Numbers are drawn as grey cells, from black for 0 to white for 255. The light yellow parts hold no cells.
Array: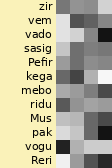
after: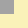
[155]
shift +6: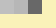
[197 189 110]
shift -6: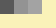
[ 83 141 157]
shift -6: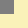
[120]

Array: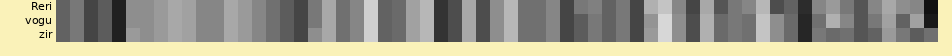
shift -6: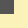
[79]
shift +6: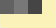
[104 126  75]
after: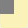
[98]
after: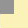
[215]

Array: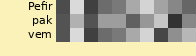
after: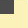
[218]
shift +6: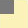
[127]

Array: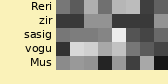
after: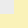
[84]
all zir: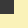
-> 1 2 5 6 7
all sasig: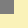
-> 2 3

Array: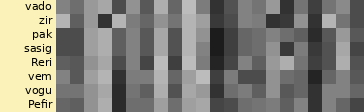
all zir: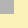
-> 1 5 10 20
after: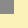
[76]
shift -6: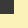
[51]

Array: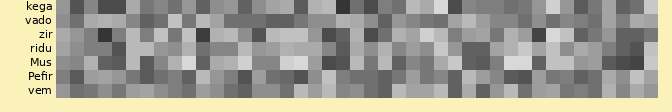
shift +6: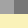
[169 125]
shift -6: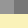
[144 113]
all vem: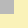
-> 18 20 25 28 33
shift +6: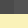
[81 89]
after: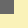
[83]

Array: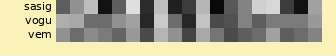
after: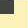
[168]
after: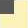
[131]
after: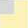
[60]
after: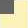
[153]
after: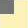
[75]
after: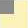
[123]

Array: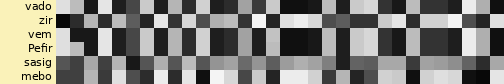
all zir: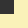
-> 9 14 22 23
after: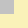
[16]
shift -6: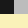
[ 18 182]

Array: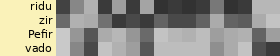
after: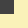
[135]
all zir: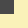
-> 6 9 10
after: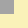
[50]

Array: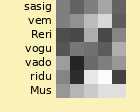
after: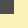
[72]
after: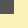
[119]
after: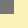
[112]
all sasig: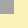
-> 4
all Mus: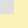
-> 4 5
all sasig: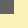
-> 2 5

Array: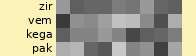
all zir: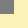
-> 5
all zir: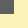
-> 2 9
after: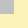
[187]
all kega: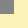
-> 2 3 5
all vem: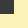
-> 1

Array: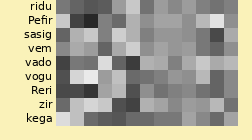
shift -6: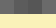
[100  86  80 100]
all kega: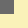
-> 3 6 7 12
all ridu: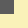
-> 4

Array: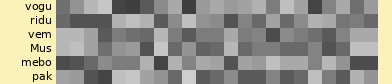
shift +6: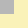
[189]
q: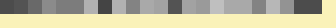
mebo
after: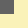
[105]
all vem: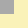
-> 13 22 23
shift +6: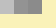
[197 153 145]
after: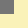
[124]
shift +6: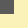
[96]

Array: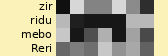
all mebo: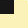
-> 2 5
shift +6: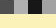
[ 85 182  29 168]
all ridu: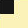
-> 3 4 5

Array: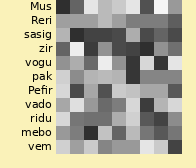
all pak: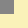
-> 7 8 9
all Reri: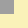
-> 1 2 3 5
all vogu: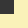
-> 6 8

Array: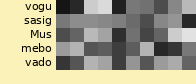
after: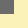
[77]
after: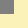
[107]

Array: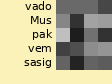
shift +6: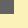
[105]
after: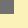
[50]
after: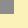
[149]
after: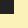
[99]
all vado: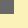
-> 1 2 3
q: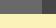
vado
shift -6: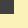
[59]

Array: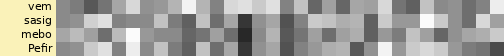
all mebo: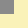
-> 8 9 15
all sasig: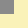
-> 1 6 7
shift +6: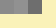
[144 151 116]
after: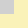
[224]

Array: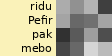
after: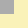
[145]
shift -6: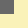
[98]

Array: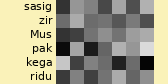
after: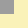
[171]
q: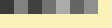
ridu
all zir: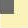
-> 1 3
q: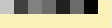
kega
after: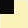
[165]
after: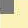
[79]

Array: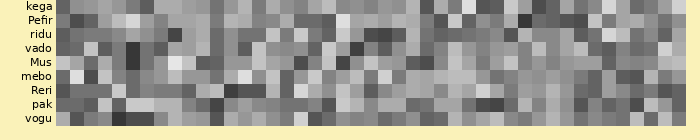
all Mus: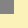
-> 19 34 36 42
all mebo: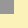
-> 8 10 11 18 31 34 45
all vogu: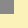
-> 4 8 23 33 39
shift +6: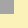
[171]

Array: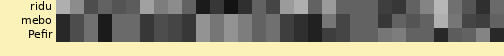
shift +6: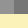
[153 124]
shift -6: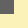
[92]
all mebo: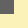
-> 15 22 23 25 27 32

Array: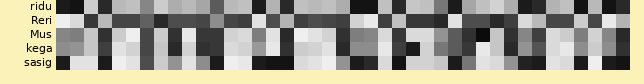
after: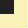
[27]
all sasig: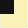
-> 16 17 25 41

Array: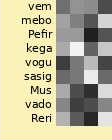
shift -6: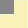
[128]
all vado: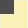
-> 3
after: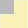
[69]
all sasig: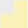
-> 3
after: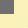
[147]
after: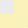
[106]

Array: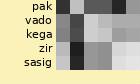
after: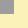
[165]
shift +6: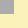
[178]
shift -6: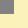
[124]

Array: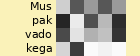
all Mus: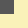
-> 2 4
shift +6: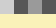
[213  93 160  93]
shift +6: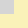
[219]

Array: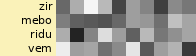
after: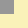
[112]
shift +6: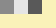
[144 235  95]

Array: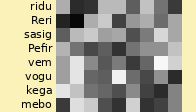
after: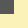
[123]
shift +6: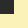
[49]
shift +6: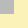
[192]
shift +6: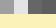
[165 234 108 100]
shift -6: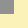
[139]

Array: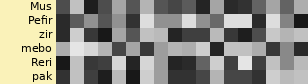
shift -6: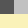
[ 79 187]
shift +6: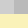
[212 192]
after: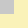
[180]
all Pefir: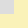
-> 7 10 13 14 16
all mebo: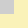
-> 11

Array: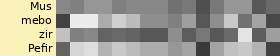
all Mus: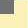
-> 9
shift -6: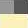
[144  81]
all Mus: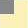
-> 1 6 7 8
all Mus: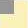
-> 3 4 13 14
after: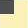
[120]

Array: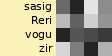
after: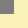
[36]
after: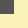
[73]
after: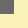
[36]
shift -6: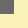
[99]
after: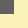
[207]

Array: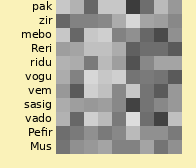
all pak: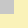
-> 1 4 5
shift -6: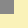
[130]
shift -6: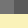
[110  84]
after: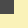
[144]

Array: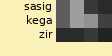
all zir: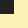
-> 4
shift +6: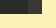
[48 48 62]

